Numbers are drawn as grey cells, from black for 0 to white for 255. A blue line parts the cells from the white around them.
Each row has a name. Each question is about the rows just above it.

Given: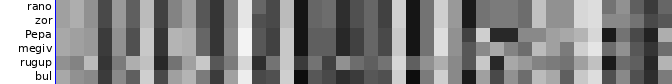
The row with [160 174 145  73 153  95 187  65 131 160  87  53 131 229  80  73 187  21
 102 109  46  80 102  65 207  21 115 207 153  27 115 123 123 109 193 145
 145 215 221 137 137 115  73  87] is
zor
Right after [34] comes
[174]

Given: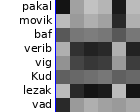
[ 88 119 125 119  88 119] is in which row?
baf
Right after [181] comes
[27]
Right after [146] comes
[69]
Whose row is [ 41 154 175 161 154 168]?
vad
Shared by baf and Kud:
[119]

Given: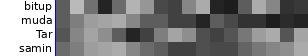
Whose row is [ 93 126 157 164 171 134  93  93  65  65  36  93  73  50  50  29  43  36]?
muda
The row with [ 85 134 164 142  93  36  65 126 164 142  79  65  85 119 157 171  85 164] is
Tar
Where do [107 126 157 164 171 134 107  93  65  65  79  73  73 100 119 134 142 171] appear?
samin
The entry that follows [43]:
[36]
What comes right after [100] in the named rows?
[119]

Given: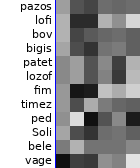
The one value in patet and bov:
[178]
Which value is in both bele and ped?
[137]
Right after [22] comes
[28]
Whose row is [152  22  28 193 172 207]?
fim
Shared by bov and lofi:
[178]
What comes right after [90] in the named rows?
[103]
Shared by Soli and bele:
[115]

